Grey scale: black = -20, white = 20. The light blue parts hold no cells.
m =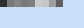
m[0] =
-13
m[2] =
1
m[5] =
12

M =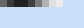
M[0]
-4
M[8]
17
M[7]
15

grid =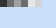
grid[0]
-12
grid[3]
-3
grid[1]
-3

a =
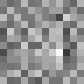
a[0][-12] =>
1
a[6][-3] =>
0
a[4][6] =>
-4
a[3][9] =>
0
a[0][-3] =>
0
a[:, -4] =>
[9, 5, -9, 8, 10, 8, 10, 19, 12, 10, 0, -2]
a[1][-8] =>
7
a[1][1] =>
9
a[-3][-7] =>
1
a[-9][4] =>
-2
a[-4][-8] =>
2
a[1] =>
[-2, 9, 0, -1, 7, 3, 0, 5, 5, -3, 4, -3]
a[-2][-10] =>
10
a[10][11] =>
-1
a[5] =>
[-4, 6, 5, -1, 6, 11, 0, 9, 8, -5, 5, 2]
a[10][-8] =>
7
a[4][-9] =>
-5
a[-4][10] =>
-2
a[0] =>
[1, -3, -1, 9, -2, -1, 8, 3, 9, 0, -4, 8]
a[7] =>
[-8, 1, 5, 6, 3, 11, 6, 12, 19, -11, 0, 8]
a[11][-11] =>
-4
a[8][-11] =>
2
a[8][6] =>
6
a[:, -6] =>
[8, 0, 0, 8, -4, 0, 10, 6, 6, 6, -3, 6]
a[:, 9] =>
[0, -3, 13, 0, -8, -5, 0, -11, -5, -2, 1, 9]
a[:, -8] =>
[-2, 7, -1, -2, 11, 6, -4, 3, 2, -1, 7, -3]
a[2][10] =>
6
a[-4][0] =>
-3
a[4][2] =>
1
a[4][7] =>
9
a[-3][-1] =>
8
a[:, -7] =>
[-1, 3, 6, 3, 7, 11, -4, 11, 4, 1, 11, -6]

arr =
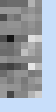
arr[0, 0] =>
-4
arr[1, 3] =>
1
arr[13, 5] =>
12
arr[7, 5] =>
3
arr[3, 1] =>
3
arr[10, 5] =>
0
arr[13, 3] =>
1
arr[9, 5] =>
9
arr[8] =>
[3, 1, 2, 2, 2, 2]
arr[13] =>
[4, -9, 1, 1, 8, 12]
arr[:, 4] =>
[8, 3, 5, 3, 2, 15, 8, 6, 2, 16, -1, 3, 2, 8]
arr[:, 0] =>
[-4, 4, -8, 2, 2, -8, -2, -3, 3, -8, -3, 2, 4, 4]
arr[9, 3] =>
-4
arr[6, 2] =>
0
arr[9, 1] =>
-10
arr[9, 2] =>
-7
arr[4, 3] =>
1
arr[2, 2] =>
-2
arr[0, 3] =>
-3
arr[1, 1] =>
4
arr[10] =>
[-3, 0, 3, 3, -1, 0]
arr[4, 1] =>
2
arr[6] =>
[-2, -3, 0, 5, 8, 4]

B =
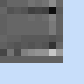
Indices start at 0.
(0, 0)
-6
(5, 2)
-5
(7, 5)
3
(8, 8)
-5
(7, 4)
2
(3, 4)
-4
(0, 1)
-4
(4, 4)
-4
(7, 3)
0
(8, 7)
-5
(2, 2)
-4
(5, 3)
-6
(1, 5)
-9
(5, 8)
-6
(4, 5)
-4
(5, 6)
-6
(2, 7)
0
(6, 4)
-7
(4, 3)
-4
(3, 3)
-4
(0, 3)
-4
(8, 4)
-5
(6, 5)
-6
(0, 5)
-3
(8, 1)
-5

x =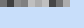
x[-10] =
-2
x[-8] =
2
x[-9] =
-10
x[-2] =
-2

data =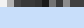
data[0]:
18
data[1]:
8

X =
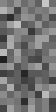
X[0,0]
1
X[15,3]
-4
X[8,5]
-9
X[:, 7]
[-3, 4, -8, -2, 4, -5, -3, 3, -1, 3, 0, -10, 4, 0, -10, -9]
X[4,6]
1
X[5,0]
-11
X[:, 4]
[0, -3, 2, -4, -11, -3, 0, -3, -8, 2, -6, -8, -9, -1, 2, 5]
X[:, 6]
[11, -1, 0, -5, 1, 5, -3, -3, -1, -8, -5, -5, 0, 9, 0, 0]
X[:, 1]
[-2, 3, -13, 5, -4, 6, 7, -4, -3, 4, -8, -4, 7, -4, 0, 5]
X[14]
[-1, 0, -2, -13, 2, -3, 0, -10]
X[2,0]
-8
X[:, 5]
[-5, 0, -5, 3, -4, 5, 5, -7, -9, 5, -6, -2, 3, -10, -3, -3]
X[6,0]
-5
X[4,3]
2
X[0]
[1, -2, 3, -3, 0, -5, 11, -3]
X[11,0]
6
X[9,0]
1
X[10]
[-10, -8, -5, -14, -6, -6, -5, 0]
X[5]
[-11, 6, 1, -3, -3, 5, 5, -5]
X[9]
[1, 4, -7, -3, 2, 5, -8, 3]

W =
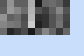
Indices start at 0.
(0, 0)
-6
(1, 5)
-7
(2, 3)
-8
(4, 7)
-4
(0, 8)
-5
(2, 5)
-13
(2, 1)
-5
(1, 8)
1
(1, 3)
-3
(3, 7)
-7
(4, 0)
-3
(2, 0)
3
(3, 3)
-7
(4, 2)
-11

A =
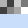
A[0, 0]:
8
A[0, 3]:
-1
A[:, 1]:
[-10, 1]
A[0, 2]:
12
